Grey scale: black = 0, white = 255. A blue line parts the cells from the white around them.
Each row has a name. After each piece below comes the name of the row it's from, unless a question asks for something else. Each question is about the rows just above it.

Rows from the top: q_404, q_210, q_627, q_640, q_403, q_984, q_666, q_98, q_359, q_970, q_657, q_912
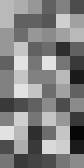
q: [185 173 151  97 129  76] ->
q_404
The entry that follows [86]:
[207]
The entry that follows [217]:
[207]
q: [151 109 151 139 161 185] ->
q_627

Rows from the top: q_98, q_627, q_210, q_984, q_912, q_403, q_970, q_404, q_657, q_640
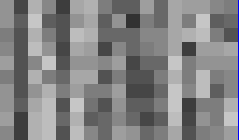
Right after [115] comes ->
[82]
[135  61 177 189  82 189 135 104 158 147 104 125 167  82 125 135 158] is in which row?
q_640
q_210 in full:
[125  82 177 125  82 189 177 104 104 104 135 135 167 177 189 125  82]

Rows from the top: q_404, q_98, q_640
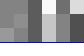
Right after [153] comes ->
[131]
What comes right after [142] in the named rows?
[92]

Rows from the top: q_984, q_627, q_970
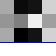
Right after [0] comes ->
[19]
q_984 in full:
[169  10  19 210]
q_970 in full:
[169   0  19 210]
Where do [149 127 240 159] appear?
q_627
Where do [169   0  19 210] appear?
q_970

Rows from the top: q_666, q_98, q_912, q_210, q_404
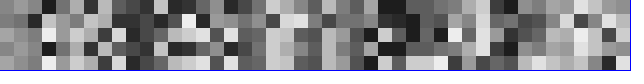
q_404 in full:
[165 143 125 237 154 205 174  61 216  41  72 102 186 205 225  82 225  93
 102 205 195  93  82 186 154  82  29 205  93 205 205 237  61 154  72 102
  82 186 225 195 174 195 134  41 225]
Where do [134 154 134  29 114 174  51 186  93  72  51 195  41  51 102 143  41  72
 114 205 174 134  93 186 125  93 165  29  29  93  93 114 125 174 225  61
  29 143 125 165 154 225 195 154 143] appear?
q_210
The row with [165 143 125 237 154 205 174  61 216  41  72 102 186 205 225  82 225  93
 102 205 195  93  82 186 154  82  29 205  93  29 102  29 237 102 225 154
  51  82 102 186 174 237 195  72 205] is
q_912

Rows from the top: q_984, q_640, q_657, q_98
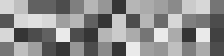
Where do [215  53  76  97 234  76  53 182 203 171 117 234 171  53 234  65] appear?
q_657
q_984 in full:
[215 191  97  97  76 127 182 150  53 182 171 159 138 203 215 117]
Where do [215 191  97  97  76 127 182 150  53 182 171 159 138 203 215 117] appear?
q_984
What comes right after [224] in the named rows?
[215]
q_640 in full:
[ 85 215 224 215 159 182  97  53 203  76 182 107 215 127 117  76]
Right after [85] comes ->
[215]

